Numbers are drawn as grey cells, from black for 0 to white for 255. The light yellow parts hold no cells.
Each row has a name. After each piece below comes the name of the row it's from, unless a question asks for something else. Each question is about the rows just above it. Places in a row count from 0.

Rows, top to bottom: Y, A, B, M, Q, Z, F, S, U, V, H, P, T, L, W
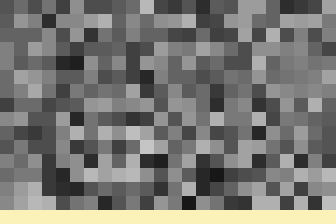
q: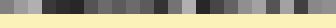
L
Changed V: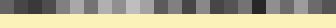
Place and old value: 5, [176]
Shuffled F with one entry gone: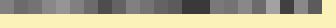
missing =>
[168]

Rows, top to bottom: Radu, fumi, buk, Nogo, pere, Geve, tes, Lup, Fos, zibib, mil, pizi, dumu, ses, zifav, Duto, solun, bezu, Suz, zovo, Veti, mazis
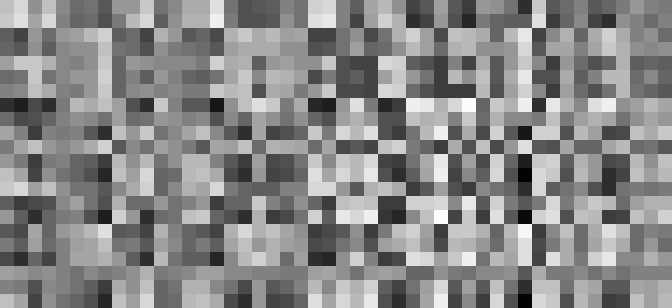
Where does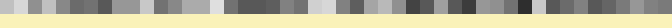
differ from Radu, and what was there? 17, [80]
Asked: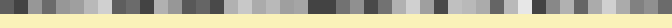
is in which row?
buk
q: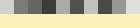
mil
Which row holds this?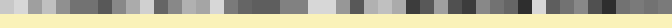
ses
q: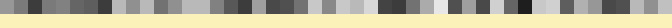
pizi
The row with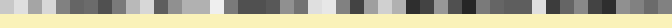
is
fumi
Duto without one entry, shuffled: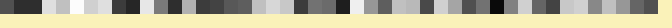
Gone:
[53]

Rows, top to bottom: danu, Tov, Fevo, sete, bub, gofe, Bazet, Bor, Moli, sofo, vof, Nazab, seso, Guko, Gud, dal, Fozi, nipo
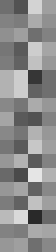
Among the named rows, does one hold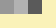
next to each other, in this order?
yes
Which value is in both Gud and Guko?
[98]
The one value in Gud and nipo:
[159]

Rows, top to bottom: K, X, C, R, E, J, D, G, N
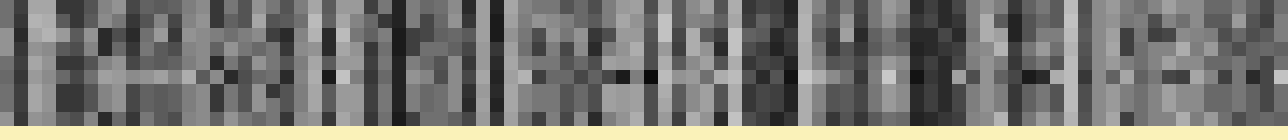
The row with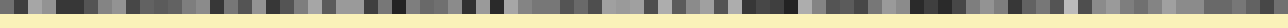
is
D
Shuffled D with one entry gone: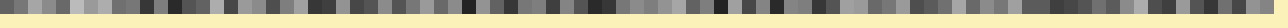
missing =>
[49]

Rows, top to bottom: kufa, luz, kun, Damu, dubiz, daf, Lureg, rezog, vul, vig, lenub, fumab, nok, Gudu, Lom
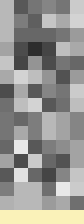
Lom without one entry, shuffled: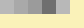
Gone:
[177]
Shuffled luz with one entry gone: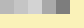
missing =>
[95]
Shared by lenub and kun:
[103]
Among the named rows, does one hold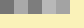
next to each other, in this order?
yes

